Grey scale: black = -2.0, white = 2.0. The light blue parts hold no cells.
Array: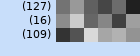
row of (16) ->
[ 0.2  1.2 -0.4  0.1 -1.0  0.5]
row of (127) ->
[-0.2  0.4 -0.5 -0.9 -0.3 -1.5]

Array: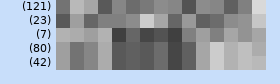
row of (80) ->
[ 0.5 -0.2  0.1  0.7 -0.6 -0.5 -0.6 -0.3 -0.9 -0.5  0.6  1.2  0.8  1.0
  0.7]
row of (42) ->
[ 0.5 -0.2  0.1  0.7 -0.6 -0.5 -0.6 -0.3 -0.9 -0.5  0.6  1.2  0.8  1.0
  0.9]
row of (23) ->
[-0.6  0.5 -0.4  0.0  0.0  0.2  1.2  0.6 -0.4  0.4 -0.5 -0.3  0.2  0.3
  1.1]

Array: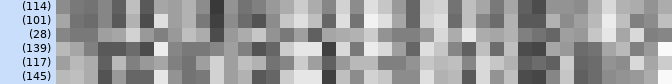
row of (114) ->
[ 0.2 -0.1 -0.2  0.1 -0.5  1.0 -0.6  0.6  0.5  0.8  0.2 -1.1  0.3 -0.2
  0.0  0.4  0.7  1.2  0.7  0.1  1.3  0.2  1.5  1.1  0.4 -0.4  1.2  1.3
 -0.2  1.0  0.6 -0.1  0.6 -0.5 -0.8  0.3  0.3  0.2  0.8  1.4  0.8  0.7
  0.3  0.7]
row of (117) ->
[ 0.5  0.9  0.7 -0.5  0.9  0.0  0.4  0.6  0.0 -0.2  0.5  1.3  0.5  1.0
  0.8 -0.2  0.1  1.2  0.5 -0.5  0.4  0.9  0.9  0.0  0.0  0.3  1.1  0.9
  1.0  0.1  1.4  1.1  0.8 -0.5 -0.3 -0.5  1.2 -0.4 -0.3  0.3  0.2  1.4
  0.6  1.2]
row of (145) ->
[ 0.9  1.0  0.7 -0.7  0.4 -0.4 -0.4  1.6  0.3 -0.2 -0.1  1.3  0.5  0.8
 -0.6 -0.4  1.2  1.6  1.6 -1.0  1.0  0.2  1.3  1.1  0.2  0.2  1.5  0.8
  0.9 -0.6  1.4  0.3  1.0 -0.8 -0.9  0.1  1.1 -0.5 -0.3  0.2  0.3  0.4
  0.7  1.9]

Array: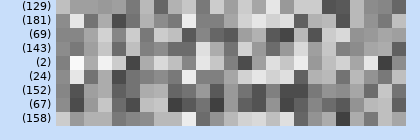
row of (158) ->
[ 1.2  0.4  0.8  0.8 -0.1  0.1  0.2  0.9  0.9  1.7 -0.3  0.3  0.9  1.3
  1.4  1.0  1.5 -0.4  0.3  0.7 -1.0  0.7 -0.1  1.0  0.6]
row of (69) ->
[ 0.1  0.1  0.6  1.3  0.1  1.2 -0.1  1.2  1.0 -0.6  0.1 -0.4 -0.6  0.5
  0.8 -0.6 -0.9  0.9 -0.7  1.2  1.4  0.3  0.4  0.6  0.5]
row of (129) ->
[ 1.0  0.5  0.5  0.4  0.5 -0.1  0.9 -0.4  0.8  1.1 -0.1  1.2  0.5  1.2
  0.6  1.6  0.4  1.2  1.2 -0.7 -0.6  0.9  0.2  0.1 -0.4]
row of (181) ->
[ 0.2  1.6 -0.2  0.7 -0.8 -0.2  0.8  0.2 -0.1  1.7  0.0  0.0  0.6  1.3
  1.6  1.3  1.5 -0.5  0.8  0.9 -0.7  0.9  0.3 -0.1  1.0]

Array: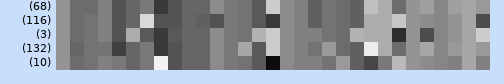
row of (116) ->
[ 0.3 -0.3 -0.2  0.0 -0.7 -0.4  1.4 -0.7 -0.7 -0.4 -0.5 -0.7 -0.1 -0.2
 -0.6 -1.1  0.2  0.0 -0.5 -0.2 -0.3 -0.5  0.7  0.7  1.1  0.3  0.2  0.1
  0.3  0.6 -0.8]
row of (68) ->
[ 0.3 -0.3 -0.3  0.0 -0.7 -0.4 -0.1 -1.1 -0.7 -0.4 -0.4  0.2 -0.1 -0.2
 -0.6  1.2  0.2  0.0 -0.5 -0.2 -0.3 -0.5  1.0  0.7 -0.3  0.3  0.5  0.1
  0.5  0.6  0.4]

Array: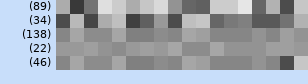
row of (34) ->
[-0.8  0.9 -0.9  0.7  1.0 -1.0 -0.5  0.4 -0.8  1.0  1.1 -0.4 -0.1  0.0
 -0.6 -0.6 -0.2  0.8]
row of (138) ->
[0.1 0.6 0.2 0.2 0.6 0.0 0.0 0.2 0.1 0.6 0.5 0.1 0.1 0.1 0.3 0.1 0.5 0.3]
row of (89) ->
[ 0.7 -1.1 -0.2  1.5  1.2  0.7  1.1  1.4  0.3 -0.4 -0.5  1.2  1.2  1.6
 -0.4  0.8 -0.8  1.1]

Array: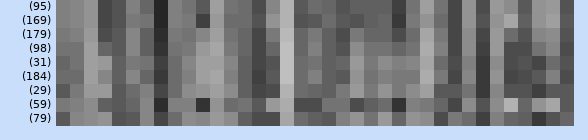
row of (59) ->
[-0.1  0.0  0.2 -0.5 -0.6 -0.4  0.1 -1.3  0.0  0.0 -1.2  0.3 -0.3 -0.2
 -0.6  0.4  0.7 -0.8 -0.8 -0.2 -0.2 -0.8 -0.5 -0.3 -1.2  0.0 -0.1 -0.4
 -0.9  0.2 -0.7  0.2  0.8 -0.4  0.3  0.6 -0.6]
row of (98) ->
[-0.2 -0.2  0.5 -0.4 -0.6  0.1 -0.5 -1.2 -0.2 -0.1  0.4  0.6 -0.1 -0.4
 -0.9 -0.4  1.0 -0.4  0.0 -0.5 -0.7  0.2 -0.2 -0.2 -0.4 -0.2  0.7  0.0
 -0.9  0.2 -1.0  0.4 -0.8 -0.8 -0.2  0.1 -0.8]
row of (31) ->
[-0.4 -0.2  0.5  0.4 -0.5 -0.1 -0.2 -1.0 -0.3  0.1  0.5  0.5  0.1 -0.5
 -0.9 -0.7  1.0 -0.3 -0.2 -0.5 -0.4  0.4 -0.1  0.2  0.0  0.1  0.6 -0.3
 -0.8  0.0 -1.1  0.2 -0.8 -0.7 -0.9 -0.3 -0.7]
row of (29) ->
[-0.6 -0.1  0.4  0.4 -0.6 -0.3  0.0 -0.9 -0.3  0.2  0.3  0.5  0.2 -0.5
 -0.9 -0.8  0.8 -0.3 -0.4 -0.5 -0.1  0.4 -0.1  0.3 -0.1  0.2  0.5 -0.6
 -0.6 -0.2 -1.1  0.1 -0.7 -0.7 -1.0 -0.6 -0.6]
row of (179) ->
[-0.1  0.0  0.4 -0.8 -0.6  0.1 -0.5 -1.3 -0.1 -0.2  0.1  0.5 -0.2 -0.4
 -0.9 -0.1  0.9 -0.4 -0.1 -0.5 -0.8 -0.1 -0.4 -0.4 -0.8 -0.3  0.6 -0.1
 -0.9  0.2 -0.9  0.4 -0.3 -0.7  0.1  0.2 -0.7]

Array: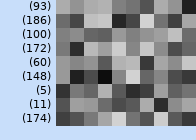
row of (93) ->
[ 0.7  0.3  0.7  0.8  0.0 -0.2 -0.7  0.7  0.3 -1.5]
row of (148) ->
[ 0.4 -1.5 -0.8 -1.8  0.1  1.3 -0.4  0.1 -0.8 -1.1]
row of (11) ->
[-0.7  0.5  0.4 -0.3 -0.8 -0.6  0.7 -1.3  0.2  0.6]
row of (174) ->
[-1.0 -0.7 -0.1  0.6  1.3 -0.2 -0.7  1.2 -0.6 -1.1]

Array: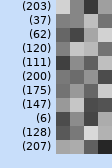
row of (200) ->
[-0.1 -0.3  0.3 -0.8]
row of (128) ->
[-0.6 -0.1  1.4  0.8]
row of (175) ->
[-0.2  0.4 -0.4  1.2]
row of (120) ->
[ 0.0  1.1  0.9 -0.2]
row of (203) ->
[ 1.3  0.1 -1.1  0.5]
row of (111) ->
[-1.0  0.2 -0.5  1.0]

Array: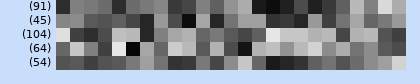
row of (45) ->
[ 0.1  0.2 -0.6 -0.7 -0.5 -0.9 -1.4  0.4 -0.8 -1.8  0.6 -1.4 -0.2  0.5
  0.5 -1.2 -1.1 -1.4  0.4 -1.0 -0.2  0.6 -0.4 -0.1  0.4]
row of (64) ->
[-0.4  1.1  0.0 -1.0  1.6 -1.9  0.6 -0.4  1.2  0.9 -0.6  0.8 -0.8 -1.7
  0.8  1.0  0.3  0.9  1.3  0.2  0.7 -0.2  0.2 -0.6 -0.8]

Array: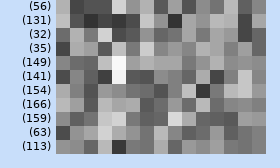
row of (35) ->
[-0.9  0.7  0.5 -0.6  1.0 -0.1  1.2  0.1  0.4  0.1  0.8  0.6  0.0  0.5
 -0.4]
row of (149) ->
[ 0.1 -0.3 -0.4  1.0  1.9  0.5  0.8  0.6  0.6 -0.1  0.3  0.8  0.2  0.3
  0.2]
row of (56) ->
[ 0.8 -0.9 -0.7 -0.7  1.3  0.3  0.8 -0.6  0.5 -0.7  0.2 -0.2  0.9 -0.5
  0.1]

